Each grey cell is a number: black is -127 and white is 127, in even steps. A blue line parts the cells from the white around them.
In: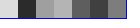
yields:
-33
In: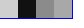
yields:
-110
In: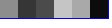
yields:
69
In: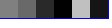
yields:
-126
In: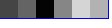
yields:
6
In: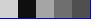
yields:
37
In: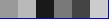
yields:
-6
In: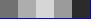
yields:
86
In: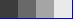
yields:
-22
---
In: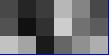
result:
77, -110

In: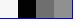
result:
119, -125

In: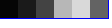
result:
89, -122

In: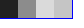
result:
90, -94

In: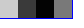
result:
76, -124

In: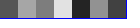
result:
98, -91

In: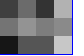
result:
71, -105

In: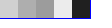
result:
108, -95

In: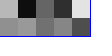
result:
99, -113

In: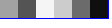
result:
117, -112
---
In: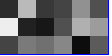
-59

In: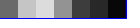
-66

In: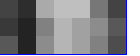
63

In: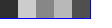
7

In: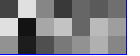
-25

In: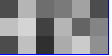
-5

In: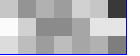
81
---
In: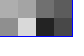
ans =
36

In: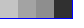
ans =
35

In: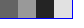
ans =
25

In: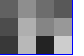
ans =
14

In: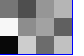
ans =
-49

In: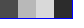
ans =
56
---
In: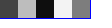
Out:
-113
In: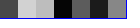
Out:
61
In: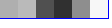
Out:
-47
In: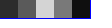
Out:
84
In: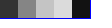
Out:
68
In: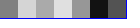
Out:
42
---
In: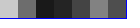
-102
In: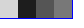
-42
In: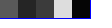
-68
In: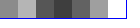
-41
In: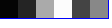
42
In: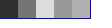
92
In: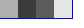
-35
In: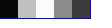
123
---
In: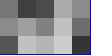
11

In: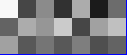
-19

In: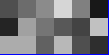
-103

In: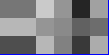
33

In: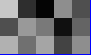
-48

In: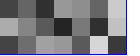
75

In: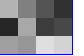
-78

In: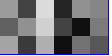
6
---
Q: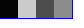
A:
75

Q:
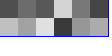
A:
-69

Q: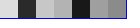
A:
-103

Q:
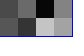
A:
-75

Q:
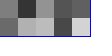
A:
60

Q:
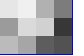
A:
38

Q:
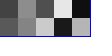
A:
75
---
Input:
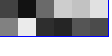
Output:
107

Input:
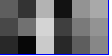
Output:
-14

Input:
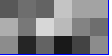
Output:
-7

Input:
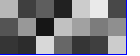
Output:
24

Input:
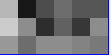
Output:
13

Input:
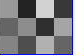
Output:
13

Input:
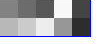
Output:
75

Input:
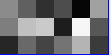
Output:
64

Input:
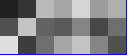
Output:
67

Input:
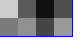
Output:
16
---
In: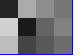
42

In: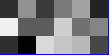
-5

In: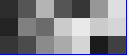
-73

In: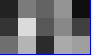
-28

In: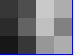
-49

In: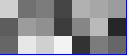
49

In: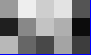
78

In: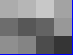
54

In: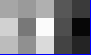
48
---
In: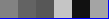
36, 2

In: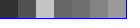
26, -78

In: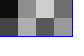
-17, -59

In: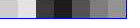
20, 77

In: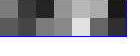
-102, -37

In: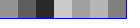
0, 20

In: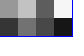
118, -74

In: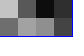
-80, -17
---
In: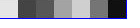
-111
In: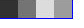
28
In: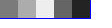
-92
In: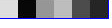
-90
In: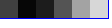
87
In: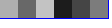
-3
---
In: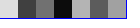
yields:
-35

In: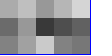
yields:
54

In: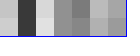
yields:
59

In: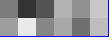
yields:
18

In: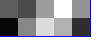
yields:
126

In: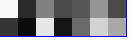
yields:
21

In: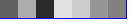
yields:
22
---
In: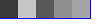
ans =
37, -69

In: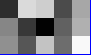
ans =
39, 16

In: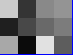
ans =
20, 40

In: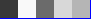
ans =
53, -71

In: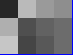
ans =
14, 70

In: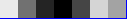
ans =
35, 106

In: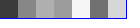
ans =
87, -68

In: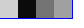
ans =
32, 80

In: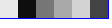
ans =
-60, 104

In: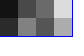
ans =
92, -84
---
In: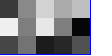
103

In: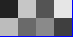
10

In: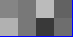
-70

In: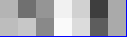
9

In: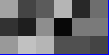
14

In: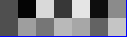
-9
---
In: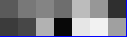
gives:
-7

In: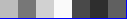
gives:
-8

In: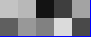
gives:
56

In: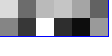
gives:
-19

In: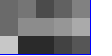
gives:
-10

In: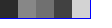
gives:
7

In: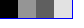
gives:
21
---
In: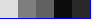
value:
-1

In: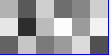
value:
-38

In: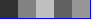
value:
2

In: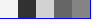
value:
-78

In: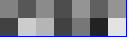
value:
-40

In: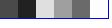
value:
-94

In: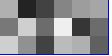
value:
-92

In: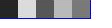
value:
91

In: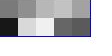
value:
15
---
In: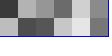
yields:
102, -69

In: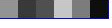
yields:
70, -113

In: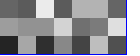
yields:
107, -91

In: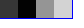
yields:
83, -125

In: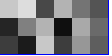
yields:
93, -112

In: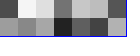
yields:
117, -93
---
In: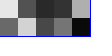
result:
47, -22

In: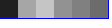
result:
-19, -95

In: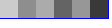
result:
-70, 75

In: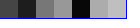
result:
63, -58

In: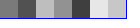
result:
71, -5

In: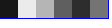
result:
-11, -104

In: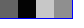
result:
15, -28

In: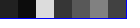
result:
-62, -94

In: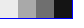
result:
-107, 108
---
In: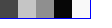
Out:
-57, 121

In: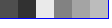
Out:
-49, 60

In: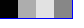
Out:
-125, 7

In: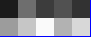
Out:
-100, 88

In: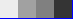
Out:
109, -75

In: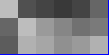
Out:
61, 49
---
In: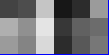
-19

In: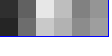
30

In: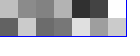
75

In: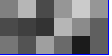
-32

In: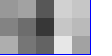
58

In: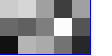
-43
